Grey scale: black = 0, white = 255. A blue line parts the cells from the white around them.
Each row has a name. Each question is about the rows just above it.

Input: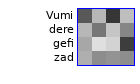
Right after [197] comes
[134]
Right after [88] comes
[183]
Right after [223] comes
[211]
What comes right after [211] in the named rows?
[61]

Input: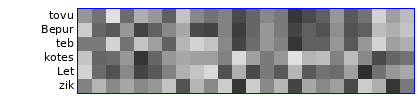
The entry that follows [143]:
[82]
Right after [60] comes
[102]

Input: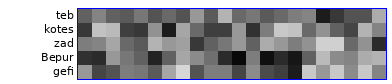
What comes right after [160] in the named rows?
[56]
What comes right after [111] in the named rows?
[43]
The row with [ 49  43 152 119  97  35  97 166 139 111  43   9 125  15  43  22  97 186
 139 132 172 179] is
Bepur
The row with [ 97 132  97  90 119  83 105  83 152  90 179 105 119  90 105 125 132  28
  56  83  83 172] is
teb
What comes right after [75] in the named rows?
[63]
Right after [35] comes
[97]

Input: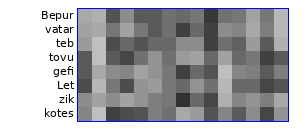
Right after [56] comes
[112]
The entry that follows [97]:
[155]

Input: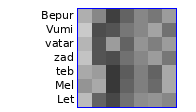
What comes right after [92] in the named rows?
[127]
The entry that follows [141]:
[148]
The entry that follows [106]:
[169]
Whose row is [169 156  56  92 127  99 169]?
teb
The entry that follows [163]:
[113]

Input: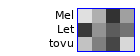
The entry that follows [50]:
[160]
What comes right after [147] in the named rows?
[92]
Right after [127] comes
[70]

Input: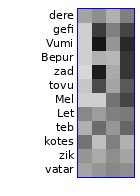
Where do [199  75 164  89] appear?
tovu
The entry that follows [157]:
[128]
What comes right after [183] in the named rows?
[54]
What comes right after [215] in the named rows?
[28]

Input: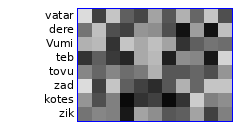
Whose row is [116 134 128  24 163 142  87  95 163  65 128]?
zik
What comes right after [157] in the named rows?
[18]
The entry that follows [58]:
[38]
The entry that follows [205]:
[128]
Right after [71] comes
[163]

